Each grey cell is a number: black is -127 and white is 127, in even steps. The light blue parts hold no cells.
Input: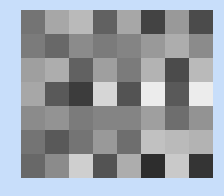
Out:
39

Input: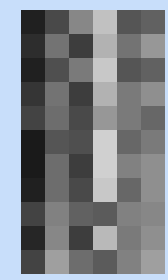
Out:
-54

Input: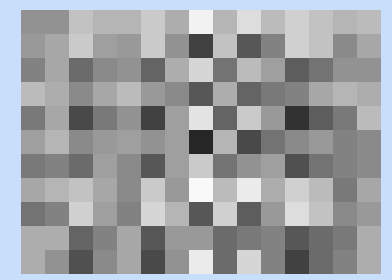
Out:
18

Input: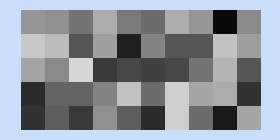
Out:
16

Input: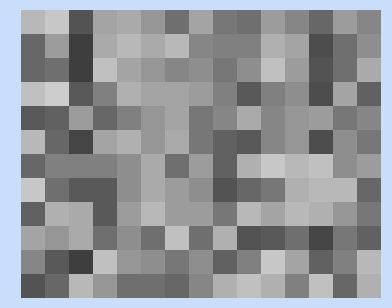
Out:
71

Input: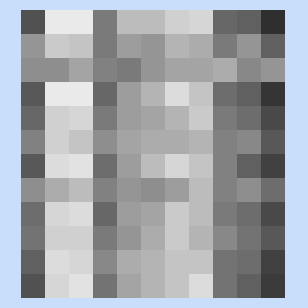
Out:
106
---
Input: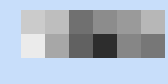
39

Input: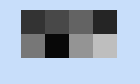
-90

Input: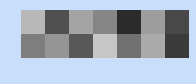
-39

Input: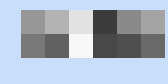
-30

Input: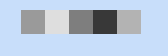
26

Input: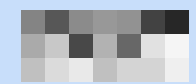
105

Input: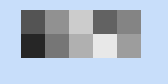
-89

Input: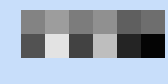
99
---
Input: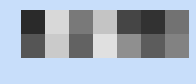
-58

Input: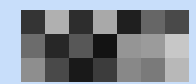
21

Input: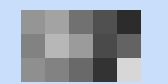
27

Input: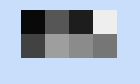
-41

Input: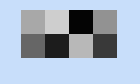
78

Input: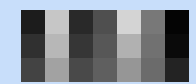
49
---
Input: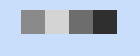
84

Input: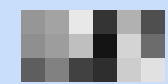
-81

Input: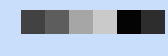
74

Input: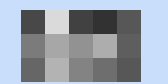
3

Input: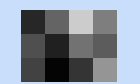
-123

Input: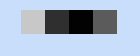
-80

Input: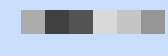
89

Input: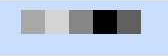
6

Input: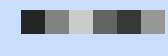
-28
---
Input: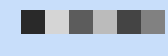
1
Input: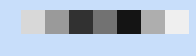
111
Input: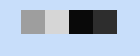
-82
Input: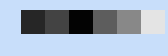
100
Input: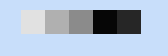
-89
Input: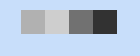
-77
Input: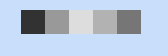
-9
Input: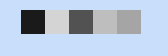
37
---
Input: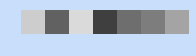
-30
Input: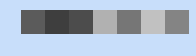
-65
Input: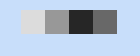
24
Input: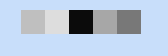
93
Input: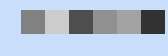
76
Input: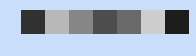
56
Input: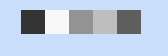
120
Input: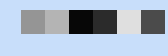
52
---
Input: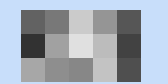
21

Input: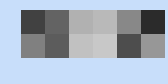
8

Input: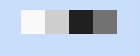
-95

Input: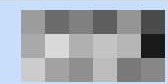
21

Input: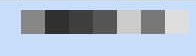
-7

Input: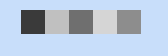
85

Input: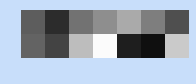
-1

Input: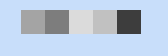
65

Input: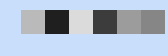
28
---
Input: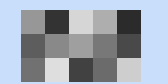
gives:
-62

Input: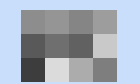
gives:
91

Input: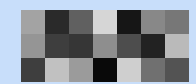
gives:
79

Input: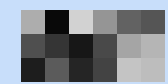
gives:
-60

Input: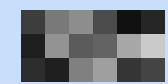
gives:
31

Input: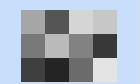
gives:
-91

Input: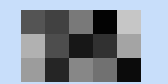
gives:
7

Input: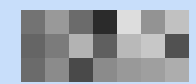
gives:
25
